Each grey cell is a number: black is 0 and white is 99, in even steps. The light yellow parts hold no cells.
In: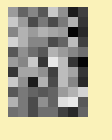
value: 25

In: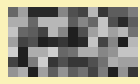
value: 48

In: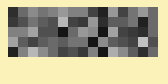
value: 41

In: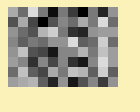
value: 57

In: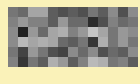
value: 54

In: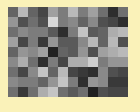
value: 43

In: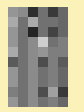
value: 40

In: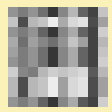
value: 76

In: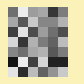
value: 48
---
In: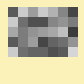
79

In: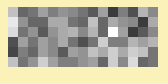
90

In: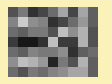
51

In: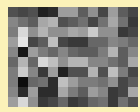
52

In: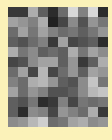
63

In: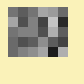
64

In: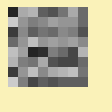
79

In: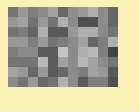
59

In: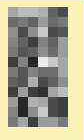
42
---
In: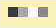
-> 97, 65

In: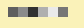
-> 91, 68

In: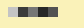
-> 76, 46

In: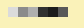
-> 85, 68

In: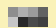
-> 77, 68

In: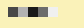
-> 93, 69
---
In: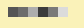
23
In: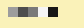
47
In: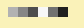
96
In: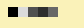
31
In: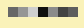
54
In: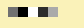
99
